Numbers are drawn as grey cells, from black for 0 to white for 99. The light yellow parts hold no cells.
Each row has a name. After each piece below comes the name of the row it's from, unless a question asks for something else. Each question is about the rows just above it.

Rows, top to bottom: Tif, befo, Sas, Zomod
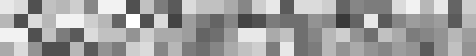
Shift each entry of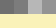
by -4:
[39 44 67 53]
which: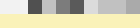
Tif
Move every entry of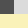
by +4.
[35 89]
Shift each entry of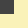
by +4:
[30]

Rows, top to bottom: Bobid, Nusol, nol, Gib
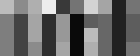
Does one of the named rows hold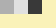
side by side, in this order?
no
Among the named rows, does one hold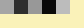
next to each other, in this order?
yes
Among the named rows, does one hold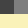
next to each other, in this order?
no
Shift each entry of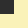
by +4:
[22]
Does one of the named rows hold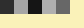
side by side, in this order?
no
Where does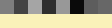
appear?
Nusol
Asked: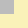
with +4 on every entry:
[77]

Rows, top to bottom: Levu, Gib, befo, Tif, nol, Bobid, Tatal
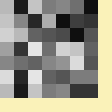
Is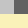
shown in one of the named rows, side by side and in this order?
yes
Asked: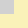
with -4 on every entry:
[77]
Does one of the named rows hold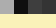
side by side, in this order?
yes
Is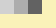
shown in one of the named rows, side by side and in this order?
no
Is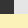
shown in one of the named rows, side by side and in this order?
yes
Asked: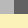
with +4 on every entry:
[76 42]
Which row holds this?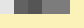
Bobid

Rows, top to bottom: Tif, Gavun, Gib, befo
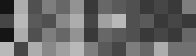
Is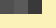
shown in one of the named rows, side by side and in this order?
yes
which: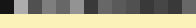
Gib
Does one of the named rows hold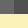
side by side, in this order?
no
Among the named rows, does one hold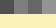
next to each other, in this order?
yes
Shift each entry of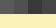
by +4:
[39 35 26 31]
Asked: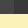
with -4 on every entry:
[23 18]
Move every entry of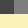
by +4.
[31 53]

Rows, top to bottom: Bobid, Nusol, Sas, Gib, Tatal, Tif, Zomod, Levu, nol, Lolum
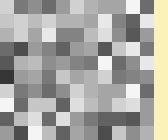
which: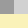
Bobid
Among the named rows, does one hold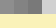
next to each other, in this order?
no
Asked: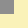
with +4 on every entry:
[59]
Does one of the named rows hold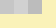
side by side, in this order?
yes
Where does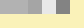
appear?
Nusol

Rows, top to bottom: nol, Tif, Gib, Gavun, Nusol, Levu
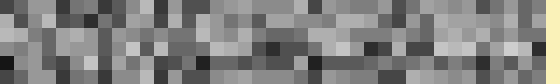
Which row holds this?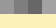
Gib
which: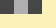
Gavun
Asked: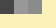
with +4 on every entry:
[31 63 58]
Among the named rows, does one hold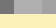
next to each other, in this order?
yes
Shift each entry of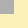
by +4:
[72]

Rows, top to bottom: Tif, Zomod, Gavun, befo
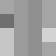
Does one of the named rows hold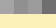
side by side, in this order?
no
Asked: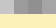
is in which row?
befo

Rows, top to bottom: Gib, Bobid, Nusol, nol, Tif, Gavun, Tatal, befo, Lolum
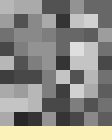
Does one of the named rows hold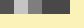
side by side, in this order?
no
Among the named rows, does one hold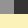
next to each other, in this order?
yes
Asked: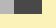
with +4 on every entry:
[75 32 32]
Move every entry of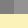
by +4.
[53 61]
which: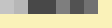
befo

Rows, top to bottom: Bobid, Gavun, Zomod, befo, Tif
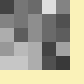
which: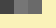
Bobid
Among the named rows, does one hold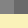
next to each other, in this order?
no
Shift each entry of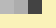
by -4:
[68 63 22]
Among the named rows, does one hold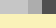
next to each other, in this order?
yes
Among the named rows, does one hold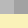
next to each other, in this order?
no
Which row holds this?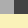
befo

